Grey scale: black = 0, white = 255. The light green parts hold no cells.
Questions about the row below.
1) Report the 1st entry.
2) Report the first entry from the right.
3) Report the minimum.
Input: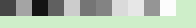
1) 69
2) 252
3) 19

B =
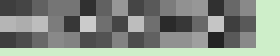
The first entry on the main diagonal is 62
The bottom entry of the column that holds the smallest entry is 35
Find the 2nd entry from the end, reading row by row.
89
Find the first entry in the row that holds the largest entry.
181
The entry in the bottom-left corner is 62
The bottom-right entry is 137
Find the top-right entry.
137
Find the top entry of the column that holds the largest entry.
48
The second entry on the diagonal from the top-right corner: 62
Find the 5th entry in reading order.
117
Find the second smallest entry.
42
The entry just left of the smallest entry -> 159
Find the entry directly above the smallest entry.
197
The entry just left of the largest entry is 55

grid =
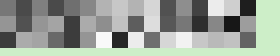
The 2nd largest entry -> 242
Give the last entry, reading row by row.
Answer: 99
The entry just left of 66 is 142
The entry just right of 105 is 60
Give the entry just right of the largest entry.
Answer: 38
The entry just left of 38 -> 249
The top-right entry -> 30
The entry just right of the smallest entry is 157
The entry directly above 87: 81
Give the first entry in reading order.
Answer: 119
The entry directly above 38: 193
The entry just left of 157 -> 23
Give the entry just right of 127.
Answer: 74
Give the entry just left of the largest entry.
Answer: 149

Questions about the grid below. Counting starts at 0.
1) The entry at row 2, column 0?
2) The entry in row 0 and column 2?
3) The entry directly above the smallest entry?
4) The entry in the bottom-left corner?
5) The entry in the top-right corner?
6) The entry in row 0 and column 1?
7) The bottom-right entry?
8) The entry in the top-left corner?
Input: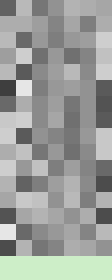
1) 185
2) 118
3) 185
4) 76
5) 166
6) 185
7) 146
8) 98

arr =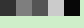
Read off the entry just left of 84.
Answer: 126
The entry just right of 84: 203
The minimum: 7
